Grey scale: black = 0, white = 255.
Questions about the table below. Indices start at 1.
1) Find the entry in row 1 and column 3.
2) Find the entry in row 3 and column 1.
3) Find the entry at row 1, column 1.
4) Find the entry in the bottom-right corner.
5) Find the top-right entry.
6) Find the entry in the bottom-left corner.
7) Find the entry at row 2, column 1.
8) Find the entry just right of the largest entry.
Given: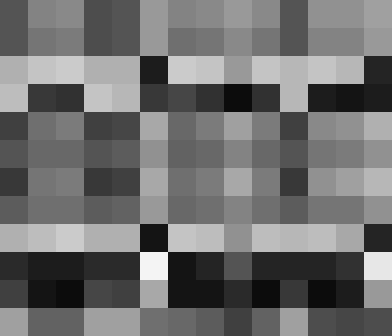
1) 137
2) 176
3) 84
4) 77
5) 160
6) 160
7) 84
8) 20

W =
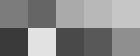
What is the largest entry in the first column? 124
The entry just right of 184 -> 198
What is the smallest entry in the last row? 58

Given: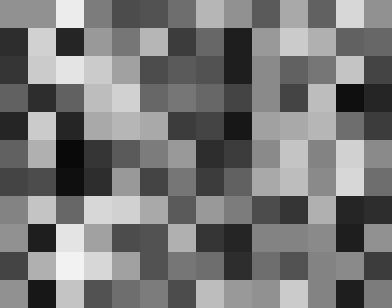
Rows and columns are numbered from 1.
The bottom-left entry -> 145
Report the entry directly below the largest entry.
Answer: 196
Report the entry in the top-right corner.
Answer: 145
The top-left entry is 145
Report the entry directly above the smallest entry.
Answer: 37
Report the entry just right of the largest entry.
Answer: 215
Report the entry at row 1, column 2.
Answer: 145
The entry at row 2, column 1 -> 45
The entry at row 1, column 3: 236
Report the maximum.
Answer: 242
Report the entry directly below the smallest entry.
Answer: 15
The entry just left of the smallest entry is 176
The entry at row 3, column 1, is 53
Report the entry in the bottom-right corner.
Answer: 124
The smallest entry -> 9
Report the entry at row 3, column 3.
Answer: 228
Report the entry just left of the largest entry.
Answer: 176

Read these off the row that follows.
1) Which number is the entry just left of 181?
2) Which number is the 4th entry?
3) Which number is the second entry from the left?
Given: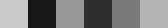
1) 122
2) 46
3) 23

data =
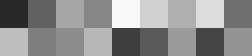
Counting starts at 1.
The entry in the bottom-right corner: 148
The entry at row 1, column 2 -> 98
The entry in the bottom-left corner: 190

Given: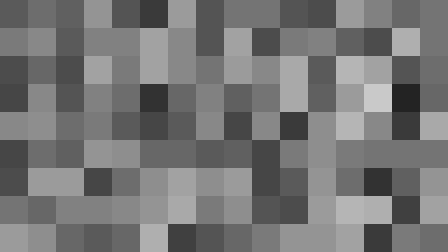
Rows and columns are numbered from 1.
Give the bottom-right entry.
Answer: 109
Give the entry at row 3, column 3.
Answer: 76
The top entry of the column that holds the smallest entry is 103
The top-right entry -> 116
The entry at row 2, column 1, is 122
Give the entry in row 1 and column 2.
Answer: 109
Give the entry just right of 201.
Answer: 35
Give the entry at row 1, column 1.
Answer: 90
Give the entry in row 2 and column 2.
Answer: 136
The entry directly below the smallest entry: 58
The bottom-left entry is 155
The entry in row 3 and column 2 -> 103
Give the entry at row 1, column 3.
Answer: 96
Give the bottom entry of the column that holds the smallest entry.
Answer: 122
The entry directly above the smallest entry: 84
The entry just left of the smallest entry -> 201
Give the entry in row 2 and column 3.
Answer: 90

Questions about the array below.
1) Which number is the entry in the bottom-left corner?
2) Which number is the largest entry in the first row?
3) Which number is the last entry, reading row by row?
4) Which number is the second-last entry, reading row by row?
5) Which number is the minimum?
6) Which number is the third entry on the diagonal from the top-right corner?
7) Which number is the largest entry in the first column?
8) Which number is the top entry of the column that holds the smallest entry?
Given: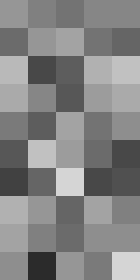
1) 142
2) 150
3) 213
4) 122
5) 43
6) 93
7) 185
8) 128

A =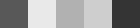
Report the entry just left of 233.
88
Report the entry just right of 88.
233
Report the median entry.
177
